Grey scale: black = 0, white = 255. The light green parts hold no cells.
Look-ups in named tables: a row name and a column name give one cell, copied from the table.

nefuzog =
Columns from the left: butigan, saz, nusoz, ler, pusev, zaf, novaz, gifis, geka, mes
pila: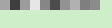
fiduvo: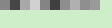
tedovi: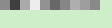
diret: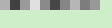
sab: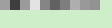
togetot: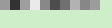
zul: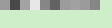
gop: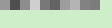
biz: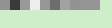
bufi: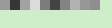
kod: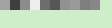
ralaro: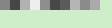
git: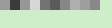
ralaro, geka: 139
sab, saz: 62
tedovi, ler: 237
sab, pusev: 133
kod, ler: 238
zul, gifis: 161
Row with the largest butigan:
diret

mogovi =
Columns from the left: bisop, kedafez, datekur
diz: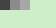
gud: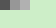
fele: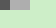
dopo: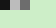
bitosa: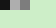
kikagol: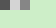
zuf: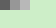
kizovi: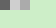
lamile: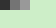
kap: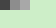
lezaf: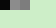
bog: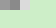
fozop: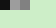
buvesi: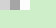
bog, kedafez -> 138
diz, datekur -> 167
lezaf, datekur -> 125
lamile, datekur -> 153
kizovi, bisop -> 99
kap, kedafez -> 141
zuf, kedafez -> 151
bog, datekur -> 219
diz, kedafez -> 139
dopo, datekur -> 109
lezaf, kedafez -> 140
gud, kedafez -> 151

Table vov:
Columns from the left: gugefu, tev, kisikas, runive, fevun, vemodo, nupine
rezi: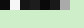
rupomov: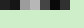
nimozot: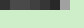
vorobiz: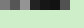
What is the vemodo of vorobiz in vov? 18
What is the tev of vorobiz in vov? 86
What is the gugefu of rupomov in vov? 33
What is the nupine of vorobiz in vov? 81
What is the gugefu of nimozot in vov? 50
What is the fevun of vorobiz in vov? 22
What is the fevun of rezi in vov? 9
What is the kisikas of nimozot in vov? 73
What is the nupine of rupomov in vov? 48
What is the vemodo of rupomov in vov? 9
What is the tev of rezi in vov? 246
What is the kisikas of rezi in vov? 21
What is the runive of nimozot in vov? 64
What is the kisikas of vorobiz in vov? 148
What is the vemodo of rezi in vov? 25
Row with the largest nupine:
rezi

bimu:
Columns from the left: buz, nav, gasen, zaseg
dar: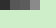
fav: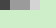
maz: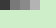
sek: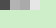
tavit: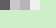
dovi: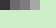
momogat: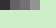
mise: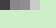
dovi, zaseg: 167
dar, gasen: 92
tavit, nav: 200
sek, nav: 179
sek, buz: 76
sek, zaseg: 230
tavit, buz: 95
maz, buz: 57

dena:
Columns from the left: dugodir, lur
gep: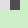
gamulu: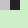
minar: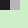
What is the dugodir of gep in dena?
224
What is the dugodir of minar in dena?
30
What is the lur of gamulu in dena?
34
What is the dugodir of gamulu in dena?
196
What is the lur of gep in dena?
78
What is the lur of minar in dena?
182

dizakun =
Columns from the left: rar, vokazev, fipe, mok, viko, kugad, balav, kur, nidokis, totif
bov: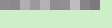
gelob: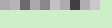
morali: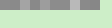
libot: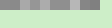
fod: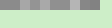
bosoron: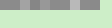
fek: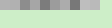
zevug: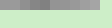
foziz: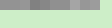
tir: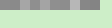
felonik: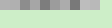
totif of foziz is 156
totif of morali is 135
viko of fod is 169
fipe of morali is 164
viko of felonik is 125
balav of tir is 141
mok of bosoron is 134
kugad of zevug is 148
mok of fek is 166
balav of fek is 172
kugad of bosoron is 139
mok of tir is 143
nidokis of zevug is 159
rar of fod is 140
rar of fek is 179
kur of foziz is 165
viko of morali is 157
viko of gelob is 136
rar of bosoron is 140
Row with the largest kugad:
gelob

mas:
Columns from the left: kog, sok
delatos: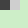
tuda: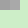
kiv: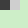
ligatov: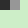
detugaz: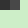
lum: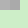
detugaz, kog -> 50
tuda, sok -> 169
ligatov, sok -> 151
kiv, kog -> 61
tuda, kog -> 161
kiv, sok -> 207
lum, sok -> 170
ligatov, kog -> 45
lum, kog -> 178
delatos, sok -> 207
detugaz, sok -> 72
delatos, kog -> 65

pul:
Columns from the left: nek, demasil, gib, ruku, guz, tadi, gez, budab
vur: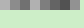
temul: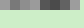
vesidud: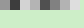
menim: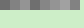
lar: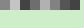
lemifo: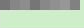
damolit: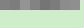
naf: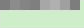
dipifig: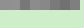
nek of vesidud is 151
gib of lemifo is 141
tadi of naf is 176
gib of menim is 148
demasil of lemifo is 134
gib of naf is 132
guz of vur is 126
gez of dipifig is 113
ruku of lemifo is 118
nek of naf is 125
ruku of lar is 110
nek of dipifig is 144
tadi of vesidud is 129
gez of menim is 161
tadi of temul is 75
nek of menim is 110
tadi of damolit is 124
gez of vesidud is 179
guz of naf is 167
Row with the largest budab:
vesidud

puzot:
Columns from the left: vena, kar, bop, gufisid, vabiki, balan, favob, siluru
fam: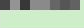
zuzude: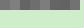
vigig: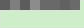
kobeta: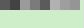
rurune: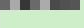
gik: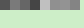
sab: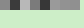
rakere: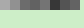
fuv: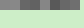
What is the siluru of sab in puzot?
144
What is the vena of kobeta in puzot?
89
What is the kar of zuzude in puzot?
127
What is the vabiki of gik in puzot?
192
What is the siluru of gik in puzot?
132
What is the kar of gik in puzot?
122
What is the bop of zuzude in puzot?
100
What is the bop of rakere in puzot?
108
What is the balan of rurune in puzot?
74
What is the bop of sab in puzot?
184
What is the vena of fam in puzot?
68
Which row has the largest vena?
rakere

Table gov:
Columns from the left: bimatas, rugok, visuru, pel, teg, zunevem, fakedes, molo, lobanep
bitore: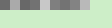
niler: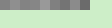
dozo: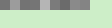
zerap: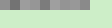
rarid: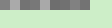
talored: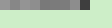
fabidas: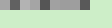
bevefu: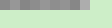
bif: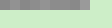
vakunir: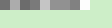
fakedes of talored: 124
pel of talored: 142
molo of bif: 137
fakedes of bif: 141
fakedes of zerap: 148
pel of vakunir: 122
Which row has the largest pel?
fabidas

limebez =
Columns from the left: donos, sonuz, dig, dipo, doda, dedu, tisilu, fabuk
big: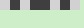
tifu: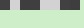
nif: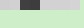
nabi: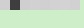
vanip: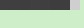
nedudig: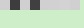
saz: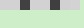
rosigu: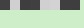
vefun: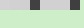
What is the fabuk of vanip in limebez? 207
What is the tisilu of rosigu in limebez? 63
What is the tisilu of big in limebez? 61
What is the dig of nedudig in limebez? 208
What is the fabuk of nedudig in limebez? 208
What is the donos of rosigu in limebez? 65
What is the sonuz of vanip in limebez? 63
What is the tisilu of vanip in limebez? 62
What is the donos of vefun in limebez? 211
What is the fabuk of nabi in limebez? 209
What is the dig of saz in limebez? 65
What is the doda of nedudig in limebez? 208
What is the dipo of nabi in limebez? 209
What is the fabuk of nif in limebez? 212
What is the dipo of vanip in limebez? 64
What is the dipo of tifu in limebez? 63

